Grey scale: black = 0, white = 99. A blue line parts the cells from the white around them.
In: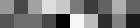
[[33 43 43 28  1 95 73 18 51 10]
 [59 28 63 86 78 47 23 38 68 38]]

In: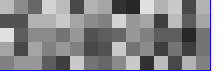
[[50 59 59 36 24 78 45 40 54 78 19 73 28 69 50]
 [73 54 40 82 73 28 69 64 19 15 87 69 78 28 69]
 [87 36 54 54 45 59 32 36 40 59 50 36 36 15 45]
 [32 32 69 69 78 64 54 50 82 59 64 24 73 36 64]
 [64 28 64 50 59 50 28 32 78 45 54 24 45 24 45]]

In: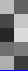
[[15 85]
 [28 77]
 [43 48]
 [73 38]
 [68 23]]

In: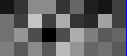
[[44 58 30  0 30 67 49 35 40]
 [49 35 54 35 72 58 40 44 35]
 [44 25 76 25 67 20 16 63 25]
 [ 8 20 54 54 20 40 12  8 25]]

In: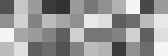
[[73 86 37 42 32 51 73 69 23 56 42 95]
 [56 81 51 73 64 56 90 86 37 42 73 90]
 [32 77 60 23 19 60 46 56 69 95 28 60]
 [95 64 60 51 37 81 46 46 51 81 37 86]]

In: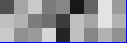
[[74 69 48 43 23 74 64 88 69]
 [31 64 78 48 52  9 39 88 60]
 [78 56 60 83 14 74 52 69 56]]
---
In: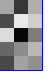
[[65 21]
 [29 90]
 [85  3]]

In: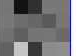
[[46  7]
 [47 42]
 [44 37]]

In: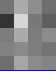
[[45 66]
 [20 83]
 [48 66]]

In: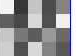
[[94 21]
 [37 28]
 [77 47]]

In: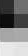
[[18 43]
 [ 5 24]
 [64 66]]

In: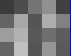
[[23 30]
 [39 65]
 [61 69]]
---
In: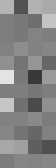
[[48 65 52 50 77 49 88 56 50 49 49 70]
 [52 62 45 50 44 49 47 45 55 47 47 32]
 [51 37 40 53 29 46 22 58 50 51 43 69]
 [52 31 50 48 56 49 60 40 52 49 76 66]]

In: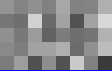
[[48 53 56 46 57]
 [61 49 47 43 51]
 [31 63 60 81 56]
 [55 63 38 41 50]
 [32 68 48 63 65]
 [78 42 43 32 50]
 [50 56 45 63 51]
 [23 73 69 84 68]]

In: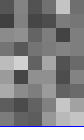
[[48 36 66 60 73 45 54 25 33]
 [38 29 54 27 81 34 56 50 51]
 [36 38 49 56 38 45 39 27 32]
 [59 50 60 56 65 48 49 30 44]
 [72 77 38 30 32 51 26 48 76]
 [76 63 41 51 41 49 49 46 43]]

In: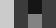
[[79 79]
 [23 23]
 [51  8]
 [24 24]]

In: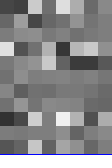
[[33 48 19 44 52 44 47 87 48 40 27]
 [39 47 28 58 37 55 53 32 54 61 25]
 [77 49 80 45 44 49 57 44 55 27 79]
 [38 49 49 53 43 50 78 69 47 40 43]
 [64 55 93 52 47 51 38 21 50 44 86]
 [56 39 69 51 47 48 23 71 44 57 67]
 [40 49 31 41 45 50 23 78 47 45 41]
 [49 53 67 40 41 46 34 56 49 49 53]]

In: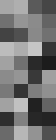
[[41 18 63 47 54 63 73 26 44 65]
 [71 50 75 20 58 44 67 31 58 68]
 [57 15 13 49 22 16 77 53 54 35]
 [31 14 39 56 62 11 21 44 39 27]]
